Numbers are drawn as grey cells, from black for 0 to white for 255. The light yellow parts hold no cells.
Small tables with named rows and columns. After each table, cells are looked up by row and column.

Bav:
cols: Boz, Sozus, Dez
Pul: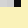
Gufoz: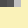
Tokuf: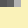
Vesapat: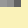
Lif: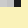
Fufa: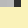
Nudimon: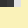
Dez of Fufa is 48
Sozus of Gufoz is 86
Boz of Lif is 203
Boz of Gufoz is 76
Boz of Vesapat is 152
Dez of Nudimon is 227
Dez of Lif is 28
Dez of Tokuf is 179
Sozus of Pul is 207
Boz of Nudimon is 50
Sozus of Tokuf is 98
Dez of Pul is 14

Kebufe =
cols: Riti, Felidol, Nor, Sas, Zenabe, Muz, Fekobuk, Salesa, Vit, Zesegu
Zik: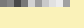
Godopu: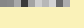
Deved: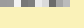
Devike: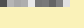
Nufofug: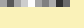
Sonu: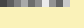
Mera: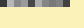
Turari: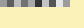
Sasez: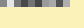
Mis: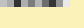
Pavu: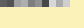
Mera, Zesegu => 65
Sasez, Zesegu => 174
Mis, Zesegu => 233
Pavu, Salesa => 215
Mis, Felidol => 171
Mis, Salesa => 53
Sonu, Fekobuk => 235
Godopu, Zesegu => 173
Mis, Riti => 193
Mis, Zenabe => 124

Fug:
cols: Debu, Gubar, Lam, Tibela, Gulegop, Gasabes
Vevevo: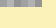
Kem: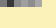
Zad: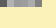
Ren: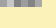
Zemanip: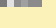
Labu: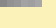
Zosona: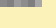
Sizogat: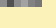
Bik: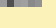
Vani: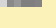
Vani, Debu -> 214
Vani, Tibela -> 127
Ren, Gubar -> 198
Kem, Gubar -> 56
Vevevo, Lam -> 147
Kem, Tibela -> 159
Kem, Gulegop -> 141
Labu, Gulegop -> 159
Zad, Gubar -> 178
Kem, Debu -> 123
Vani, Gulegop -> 127
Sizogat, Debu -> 142
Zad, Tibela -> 157
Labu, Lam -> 151
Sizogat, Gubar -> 81

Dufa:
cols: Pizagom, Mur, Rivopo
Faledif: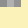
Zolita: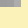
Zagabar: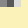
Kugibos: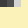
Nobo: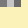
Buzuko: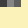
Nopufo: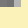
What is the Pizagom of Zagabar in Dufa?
136
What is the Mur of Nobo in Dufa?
197
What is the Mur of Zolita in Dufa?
159
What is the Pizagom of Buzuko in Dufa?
61
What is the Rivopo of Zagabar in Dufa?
220
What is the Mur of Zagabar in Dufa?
88
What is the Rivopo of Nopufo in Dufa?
180
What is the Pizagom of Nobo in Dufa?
121
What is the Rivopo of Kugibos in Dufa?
212
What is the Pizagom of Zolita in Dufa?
157
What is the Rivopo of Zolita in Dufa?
172
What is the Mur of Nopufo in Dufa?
114
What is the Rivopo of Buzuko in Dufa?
94
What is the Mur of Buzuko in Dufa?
133
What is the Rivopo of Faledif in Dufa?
147

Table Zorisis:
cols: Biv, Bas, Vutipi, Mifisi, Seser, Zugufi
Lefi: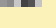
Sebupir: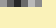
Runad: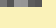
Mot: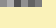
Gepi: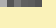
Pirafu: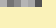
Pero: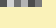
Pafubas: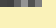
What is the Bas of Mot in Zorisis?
174
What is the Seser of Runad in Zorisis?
93
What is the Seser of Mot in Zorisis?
99
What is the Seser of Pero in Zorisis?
76
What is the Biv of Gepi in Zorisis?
175
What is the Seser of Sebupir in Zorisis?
185
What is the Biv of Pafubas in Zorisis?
68
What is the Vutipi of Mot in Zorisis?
83
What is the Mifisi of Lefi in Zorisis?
66
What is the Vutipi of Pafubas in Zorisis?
99
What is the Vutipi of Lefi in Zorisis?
199
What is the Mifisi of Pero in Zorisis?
179
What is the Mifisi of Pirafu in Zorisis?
181
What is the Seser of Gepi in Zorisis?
93
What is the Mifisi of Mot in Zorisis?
144
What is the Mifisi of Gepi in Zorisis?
96
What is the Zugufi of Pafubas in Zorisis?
127
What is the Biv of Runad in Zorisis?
119

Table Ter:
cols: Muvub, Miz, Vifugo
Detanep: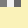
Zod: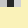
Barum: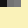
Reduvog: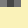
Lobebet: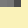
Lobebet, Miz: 118
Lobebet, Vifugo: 76
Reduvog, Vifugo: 112
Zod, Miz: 39
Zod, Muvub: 198
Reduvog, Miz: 70
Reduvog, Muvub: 124
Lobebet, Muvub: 122
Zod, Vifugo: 211
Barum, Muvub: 20
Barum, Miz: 115
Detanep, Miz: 242
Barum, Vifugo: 123
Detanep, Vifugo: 104
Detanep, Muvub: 124
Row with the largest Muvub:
Zod

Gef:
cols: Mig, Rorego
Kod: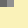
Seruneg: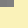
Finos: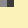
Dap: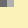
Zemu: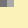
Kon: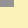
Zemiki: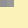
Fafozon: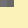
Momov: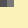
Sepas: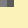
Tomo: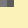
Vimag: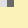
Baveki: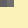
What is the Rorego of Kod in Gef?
145
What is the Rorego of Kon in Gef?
149
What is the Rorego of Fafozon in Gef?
104
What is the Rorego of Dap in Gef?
177
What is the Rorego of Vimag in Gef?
106
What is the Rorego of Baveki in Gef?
112
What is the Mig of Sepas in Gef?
127
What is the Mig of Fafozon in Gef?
113
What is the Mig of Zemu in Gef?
116
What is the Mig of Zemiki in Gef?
145
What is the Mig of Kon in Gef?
147
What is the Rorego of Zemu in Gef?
170
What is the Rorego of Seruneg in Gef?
128
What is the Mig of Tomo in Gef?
122
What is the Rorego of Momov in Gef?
122
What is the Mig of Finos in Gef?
139
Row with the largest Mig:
Vimag

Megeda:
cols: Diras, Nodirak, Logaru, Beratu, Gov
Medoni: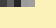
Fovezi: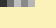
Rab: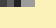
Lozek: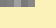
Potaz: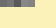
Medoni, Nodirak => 100
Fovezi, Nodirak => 116
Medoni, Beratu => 155
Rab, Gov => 157
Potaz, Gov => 131
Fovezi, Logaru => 192
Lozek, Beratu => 121
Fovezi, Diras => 49
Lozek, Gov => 135

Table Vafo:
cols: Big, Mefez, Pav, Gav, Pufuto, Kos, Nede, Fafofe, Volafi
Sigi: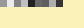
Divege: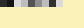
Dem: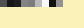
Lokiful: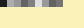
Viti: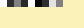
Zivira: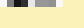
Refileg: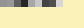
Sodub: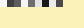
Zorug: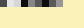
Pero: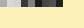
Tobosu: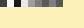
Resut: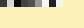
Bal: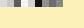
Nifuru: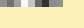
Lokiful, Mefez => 172
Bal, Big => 219
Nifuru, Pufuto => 196
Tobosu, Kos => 125
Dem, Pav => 31
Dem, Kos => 186
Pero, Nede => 70
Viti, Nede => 46
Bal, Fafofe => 110
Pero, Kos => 28
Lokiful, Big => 28
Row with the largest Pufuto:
Viti

